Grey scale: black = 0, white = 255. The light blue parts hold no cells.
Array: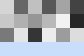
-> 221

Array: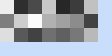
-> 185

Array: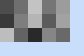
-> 105

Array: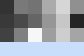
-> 165

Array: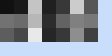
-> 64

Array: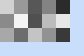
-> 57

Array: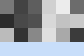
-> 59
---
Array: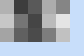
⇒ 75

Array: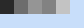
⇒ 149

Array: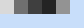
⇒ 63

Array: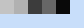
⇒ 60

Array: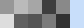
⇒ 84

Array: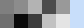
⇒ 60

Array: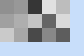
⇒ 73

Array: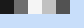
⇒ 245

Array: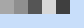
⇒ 85

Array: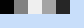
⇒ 239
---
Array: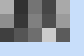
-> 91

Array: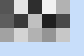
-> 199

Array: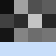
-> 117

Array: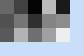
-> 238

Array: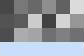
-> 112

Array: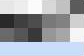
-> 245

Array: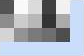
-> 78

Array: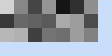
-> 129

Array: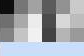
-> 154
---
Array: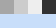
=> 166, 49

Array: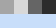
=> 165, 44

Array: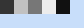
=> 52, 17

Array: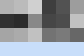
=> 179, 103

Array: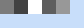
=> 123, 152

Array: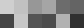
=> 207, 48

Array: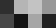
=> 47, 33

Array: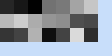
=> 38, 45

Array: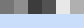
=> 118, 176

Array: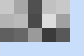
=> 200, 88
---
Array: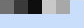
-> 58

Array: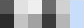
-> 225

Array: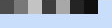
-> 120

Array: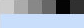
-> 171

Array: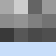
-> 205

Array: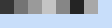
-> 116

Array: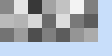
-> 228

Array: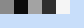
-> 11
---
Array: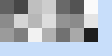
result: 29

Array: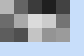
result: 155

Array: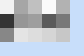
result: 199

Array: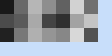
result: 82

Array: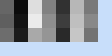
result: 115

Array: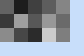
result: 126

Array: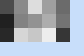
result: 54

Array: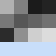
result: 220
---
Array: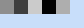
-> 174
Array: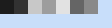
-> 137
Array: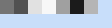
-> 181
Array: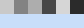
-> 43
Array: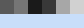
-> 209
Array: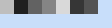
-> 83
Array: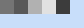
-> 60
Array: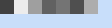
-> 173
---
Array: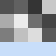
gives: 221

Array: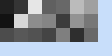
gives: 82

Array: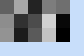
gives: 90

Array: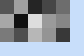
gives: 183

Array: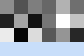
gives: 220

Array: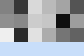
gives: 225

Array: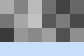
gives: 137

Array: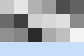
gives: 43
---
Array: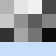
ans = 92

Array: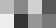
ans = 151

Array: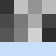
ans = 172

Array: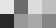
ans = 169

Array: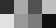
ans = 124

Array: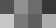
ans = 95

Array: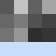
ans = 81

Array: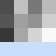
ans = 146

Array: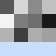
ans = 110

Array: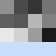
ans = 183
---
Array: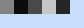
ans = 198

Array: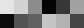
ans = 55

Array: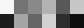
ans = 88

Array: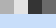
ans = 52

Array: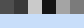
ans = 164

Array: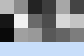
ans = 167

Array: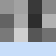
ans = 57

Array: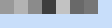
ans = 105
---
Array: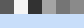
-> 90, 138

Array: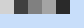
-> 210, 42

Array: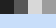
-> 32, 157

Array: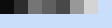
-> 11, 212

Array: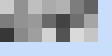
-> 203, 197

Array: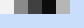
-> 242, 182
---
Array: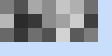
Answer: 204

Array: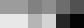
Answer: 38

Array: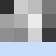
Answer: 235

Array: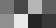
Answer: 37

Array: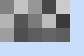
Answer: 188

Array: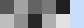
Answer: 175
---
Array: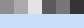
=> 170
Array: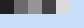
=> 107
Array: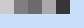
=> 127
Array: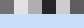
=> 226
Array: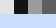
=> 19
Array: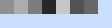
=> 172
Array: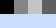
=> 132
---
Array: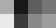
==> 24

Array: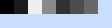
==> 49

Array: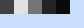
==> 117

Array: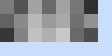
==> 162

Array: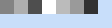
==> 187

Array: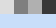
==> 127

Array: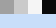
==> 202

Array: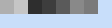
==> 90

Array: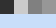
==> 203
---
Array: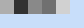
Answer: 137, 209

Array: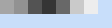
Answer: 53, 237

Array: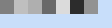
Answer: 105, 219

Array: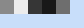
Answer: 54, 236

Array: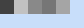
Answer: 137, 193

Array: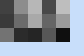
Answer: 169, 190
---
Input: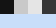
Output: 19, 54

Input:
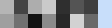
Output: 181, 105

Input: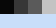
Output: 7, 195

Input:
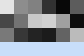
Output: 228, 187

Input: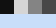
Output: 16, 72

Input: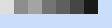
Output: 222, 25

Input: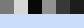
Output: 121, 29

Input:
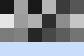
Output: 24, 116

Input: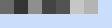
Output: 105, 180
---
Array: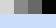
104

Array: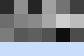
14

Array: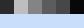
71

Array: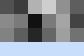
159

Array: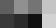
16

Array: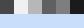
126
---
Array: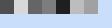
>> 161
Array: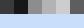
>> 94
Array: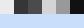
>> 17
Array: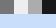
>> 24
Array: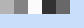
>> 104
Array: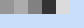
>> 219
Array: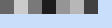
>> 64
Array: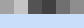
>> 142
